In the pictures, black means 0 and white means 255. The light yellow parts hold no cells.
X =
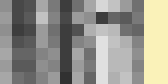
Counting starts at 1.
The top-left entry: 143
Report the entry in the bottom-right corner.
143
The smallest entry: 49
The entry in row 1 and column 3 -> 81
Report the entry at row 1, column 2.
72
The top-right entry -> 112
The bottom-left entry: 167
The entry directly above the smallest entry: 61
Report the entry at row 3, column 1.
143
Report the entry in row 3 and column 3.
72
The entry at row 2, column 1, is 155
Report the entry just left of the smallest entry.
155
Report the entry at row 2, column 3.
90

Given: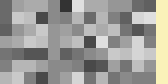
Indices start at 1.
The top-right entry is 96
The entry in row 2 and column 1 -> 106
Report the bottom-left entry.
182
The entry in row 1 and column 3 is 171
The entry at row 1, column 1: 106
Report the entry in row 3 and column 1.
96
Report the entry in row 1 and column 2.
160
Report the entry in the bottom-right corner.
128
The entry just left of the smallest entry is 138
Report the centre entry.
191
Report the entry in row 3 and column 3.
171
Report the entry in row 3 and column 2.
150
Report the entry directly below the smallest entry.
128
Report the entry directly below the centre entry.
116
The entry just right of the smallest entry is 223

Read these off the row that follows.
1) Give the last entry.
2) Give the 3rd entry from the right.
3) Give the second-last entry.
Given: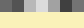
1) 115
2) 162
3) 64

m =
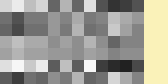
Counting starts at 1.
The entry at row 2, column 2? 82
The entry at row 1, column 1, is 213
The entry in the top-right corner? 82
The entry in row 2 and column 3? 121
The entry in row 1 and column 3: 191
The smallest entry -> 33
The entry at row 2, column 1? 112
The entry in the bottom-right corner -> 131
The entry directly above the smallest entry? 142
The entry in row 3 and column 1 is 101
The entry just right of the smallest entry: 73
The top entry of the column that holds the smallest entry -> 61
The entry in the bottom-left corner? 92
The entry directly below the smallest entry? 170
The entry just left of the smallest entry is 42

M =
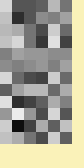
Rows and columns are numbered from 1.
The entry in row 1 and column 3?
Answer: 85
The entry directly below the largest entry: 13
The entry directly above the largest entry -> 46
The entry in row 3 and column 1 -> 184
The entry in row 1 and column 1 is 214
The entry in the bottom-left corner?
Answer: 193
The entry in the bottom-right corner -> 95
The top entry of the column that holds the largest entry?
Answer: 85
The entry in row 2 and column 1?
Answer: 193
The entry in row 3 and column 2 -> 172
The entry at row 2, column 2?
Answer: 46
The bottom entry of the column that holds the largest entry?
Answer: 172
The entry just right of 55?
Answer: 224
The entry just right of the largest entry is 151
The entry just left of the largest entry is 151

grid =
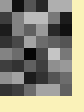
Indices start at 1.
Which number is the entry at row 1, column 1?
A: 153
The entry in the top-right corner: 175
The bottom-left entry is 50
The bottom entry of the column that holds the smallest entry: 108
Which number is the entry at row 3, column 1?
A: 28
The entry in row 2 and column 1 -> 62
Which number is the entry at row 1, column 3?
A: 84
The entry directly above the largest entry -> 96
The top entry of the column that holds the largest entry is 175
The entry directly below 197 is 143
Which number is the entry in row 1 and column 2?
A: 16

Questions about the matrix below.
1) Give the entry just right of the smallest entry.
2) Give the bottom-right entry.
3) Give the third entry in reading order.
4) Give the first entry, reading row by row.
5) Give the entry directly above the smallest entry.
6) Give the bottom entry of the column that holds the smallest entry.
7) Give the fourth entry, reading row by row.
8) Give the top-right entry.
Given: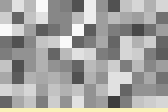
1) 125
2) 214
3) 186
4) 158
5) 225
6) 61
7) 249
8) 214

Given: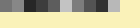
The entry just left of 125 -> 195
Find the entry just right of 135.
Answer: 39
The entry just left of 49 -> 83
